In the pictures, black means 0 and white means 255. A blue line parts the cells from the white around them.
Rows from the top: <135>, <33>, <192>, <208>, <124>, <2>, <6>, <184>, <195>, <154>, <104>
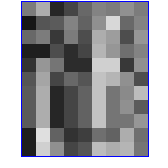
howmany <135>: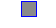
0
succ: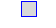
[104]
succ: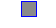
[188]

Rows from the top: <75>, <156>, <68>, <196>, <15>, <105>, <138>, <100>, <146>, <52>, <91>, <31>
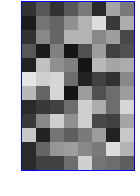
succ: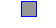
[157]
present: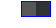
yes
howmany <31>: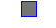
1
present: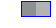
yes

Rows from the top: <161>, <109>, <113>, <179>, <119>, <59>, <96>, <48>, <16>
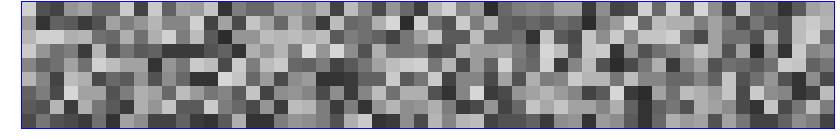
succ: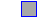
[196]
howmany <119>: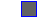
4
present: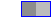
no
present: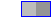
no
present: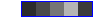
no
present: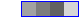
yes

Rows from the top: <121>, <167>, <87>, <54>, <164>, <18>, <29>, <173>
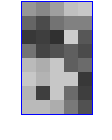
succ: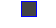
[81]
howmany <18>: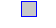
3
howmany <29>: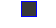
0
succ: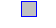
[199]

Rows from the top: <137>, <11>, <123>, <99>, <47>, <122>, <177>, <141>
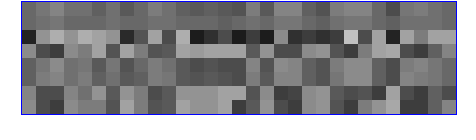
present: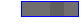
yes
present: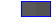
yes
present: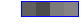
yes
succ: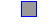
[162]
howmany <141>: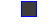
6
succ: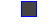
[139]
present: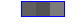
yes

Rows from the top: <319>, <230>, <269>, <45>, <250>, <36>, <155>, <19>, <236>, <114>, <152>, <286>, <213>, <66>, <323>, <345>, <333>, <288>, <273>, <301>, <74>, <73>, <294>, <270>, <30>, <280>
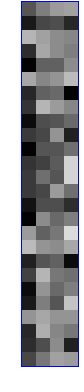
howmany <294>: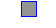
3
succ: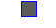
[211]

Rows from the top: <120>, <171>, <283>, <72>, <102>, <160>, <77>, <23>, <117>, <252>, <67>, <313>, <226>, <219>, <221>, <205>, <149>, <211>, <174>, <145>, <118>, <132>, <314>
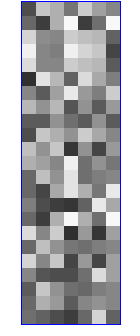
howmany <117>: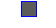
4
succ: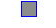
[134]

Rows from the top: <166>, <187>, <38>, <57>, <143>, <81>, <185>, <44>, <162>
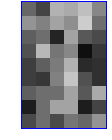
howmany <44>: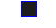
2
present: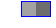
no
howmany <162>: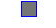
1

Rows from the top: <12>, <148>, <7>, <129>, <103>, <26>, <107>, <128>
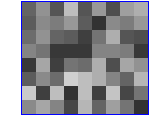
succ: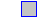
[70]
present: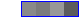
yes
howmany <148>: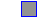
0
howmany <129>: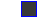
4
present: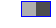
yes

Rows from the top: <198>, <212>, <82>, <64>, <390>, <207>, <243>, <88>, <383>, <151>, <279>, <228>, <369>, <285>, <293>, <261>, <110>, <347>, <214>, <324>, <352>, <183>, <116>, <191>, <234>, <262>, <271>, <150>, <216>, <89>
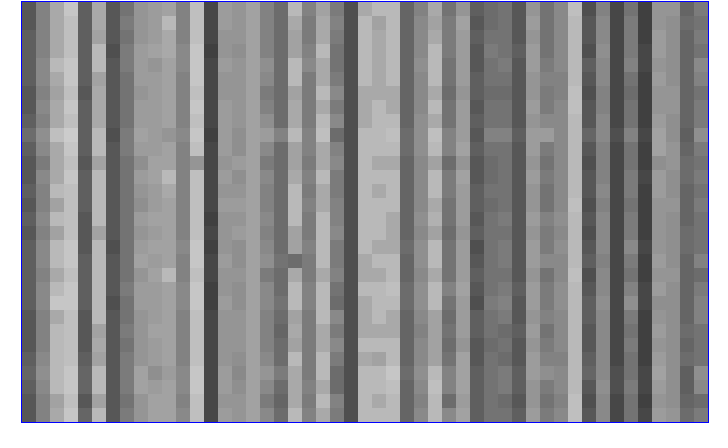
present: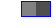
yes
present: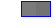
yes
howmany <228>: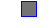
5
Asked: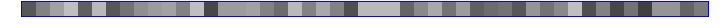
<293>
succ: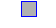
[115]

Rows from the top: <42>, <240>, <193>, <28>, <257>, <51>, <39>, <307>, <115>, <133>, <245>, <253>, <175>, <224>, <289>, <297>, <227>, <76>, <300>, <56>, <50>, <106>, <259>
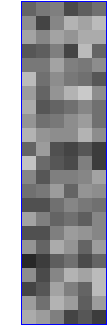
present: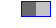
no
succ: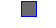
[86]

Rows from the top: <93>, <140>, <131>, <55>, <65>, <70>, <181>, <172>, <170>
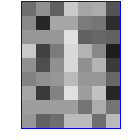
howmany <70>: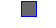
1
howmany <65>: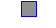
3
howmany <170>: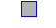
0
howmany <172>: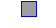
4
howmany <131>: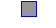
3
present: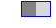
no

